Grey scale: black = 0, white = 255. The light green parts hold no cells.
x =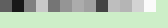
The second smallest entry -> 67
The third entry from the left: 128
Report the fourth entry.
201
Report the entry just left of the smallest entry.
95

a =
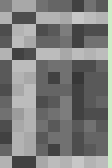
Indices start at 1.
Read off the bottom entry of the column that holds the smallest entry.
199
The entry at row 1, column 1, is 125
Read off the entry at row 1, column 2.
168
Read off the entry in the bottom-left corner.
179
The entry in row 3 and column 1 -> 77
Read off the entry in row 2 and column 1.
179
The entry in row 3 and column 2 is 179
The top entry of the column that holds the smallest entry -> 65
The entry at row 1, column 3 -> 168
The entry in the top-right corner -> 89
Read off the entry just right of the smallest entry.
89
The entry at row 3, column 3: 188
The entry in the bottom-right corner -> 188
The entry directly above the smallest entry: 77

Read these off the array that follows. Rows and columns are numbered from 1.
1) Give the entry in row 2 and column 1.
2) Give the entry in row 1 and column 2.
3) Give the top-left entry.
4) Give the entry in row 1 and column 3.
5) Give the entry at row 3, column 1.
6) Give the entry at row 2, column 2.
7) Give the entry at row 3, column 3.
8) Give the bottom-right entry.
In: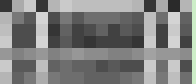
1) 181
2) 171
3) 53
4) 202
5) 190
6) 120
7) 77
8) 110

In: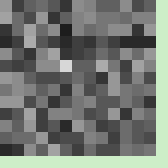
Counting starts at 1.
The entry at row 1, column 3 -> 96
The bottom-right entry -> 118
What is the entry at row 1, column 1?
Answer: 151
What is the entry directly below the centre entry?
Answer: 130
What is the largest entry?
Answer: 215
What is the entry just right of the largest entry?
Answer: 96
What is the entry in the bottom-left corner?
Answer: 41
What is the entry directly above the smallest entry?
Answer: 96
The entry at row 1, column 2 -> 63
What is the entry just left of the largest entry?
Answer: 140
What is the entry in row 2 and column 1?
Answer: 162
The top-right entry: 96
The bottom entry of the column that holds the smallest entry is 96
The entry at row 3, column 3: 162
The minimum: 29
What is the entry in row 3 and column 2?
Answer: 108
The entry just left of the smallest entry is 140
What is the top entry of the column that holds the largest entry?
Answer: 53
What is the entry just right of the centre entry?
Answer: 87
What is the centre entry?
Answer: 108
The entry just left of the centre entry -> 87
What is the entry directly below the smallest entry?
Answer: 41

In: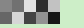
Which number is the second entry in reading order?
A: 113
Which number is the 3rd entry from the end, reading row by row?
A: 68
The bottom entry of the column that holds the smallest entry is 23

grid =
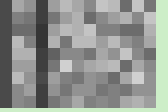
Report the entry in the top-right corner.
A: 118
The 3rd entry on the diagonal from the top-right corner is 108
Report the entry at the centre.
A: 137
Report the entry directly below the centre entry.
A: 146
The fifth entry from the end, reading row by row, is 137
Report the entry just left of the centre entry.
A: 137
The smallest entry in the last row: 63
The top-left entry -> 74
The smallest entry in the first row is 63
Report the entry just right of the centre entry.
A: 118
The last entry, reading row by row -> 158
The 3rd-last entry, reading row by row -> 167
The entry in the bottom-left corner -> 74
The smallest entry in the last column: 108
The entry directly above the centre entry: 186
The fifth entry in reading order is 158
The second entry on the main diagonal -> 128
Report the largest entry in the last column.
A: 196
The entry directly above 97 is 177
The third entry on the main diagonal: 108

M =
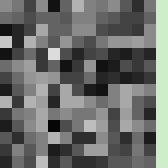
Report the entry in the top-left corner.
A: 139
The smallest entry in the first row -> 18
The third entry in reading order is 67
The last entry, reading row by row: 99
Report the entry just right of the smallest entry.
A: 77
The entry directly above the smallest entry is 119
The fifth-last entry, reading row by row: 56
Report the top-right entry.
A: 119
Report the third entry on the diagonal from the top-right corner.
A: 67
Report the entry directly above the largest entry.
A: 88
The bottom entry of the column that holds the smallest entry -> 46
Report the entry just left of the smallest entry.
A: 168
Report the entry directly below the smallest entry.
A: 178
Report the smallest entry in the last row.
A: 37
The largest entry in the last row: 189
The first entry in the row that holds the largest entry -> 18
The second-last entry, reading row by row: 108
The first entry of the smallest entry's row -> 28
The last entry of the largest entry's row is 37
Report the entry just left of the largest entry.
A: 56
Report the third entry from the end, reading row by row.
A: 88
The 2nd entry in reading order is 119
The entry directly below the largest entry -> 99
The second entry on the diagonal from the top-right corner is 67
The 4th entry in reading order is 139
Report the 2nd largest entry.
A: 199

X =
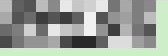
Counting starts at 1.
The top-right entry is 137
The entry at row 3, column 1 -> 107
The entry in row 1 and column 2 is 96
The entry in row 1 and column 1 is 188
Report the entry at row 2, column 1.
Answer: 168
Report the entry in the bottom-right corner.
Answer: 137
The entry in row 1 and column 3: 84
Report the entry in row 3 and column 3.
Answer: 208

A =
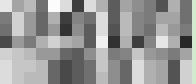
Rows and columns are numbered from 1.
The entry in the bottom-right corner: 209
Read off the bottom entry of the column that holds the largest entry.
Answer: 103
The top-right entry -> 112
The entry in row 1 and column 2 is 164
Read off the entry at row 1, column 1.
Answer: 230
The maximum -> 252
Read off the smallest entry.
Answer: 40
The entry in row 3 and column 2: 209
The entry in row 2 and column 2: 209
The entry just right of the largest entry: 220
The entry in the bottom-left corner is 220
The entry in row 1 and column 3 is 186
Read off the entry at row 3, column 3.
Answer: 153
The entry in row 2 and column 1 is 123
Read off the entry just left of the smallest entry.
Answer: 176
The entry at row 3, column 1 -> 112
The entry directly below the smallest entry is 164
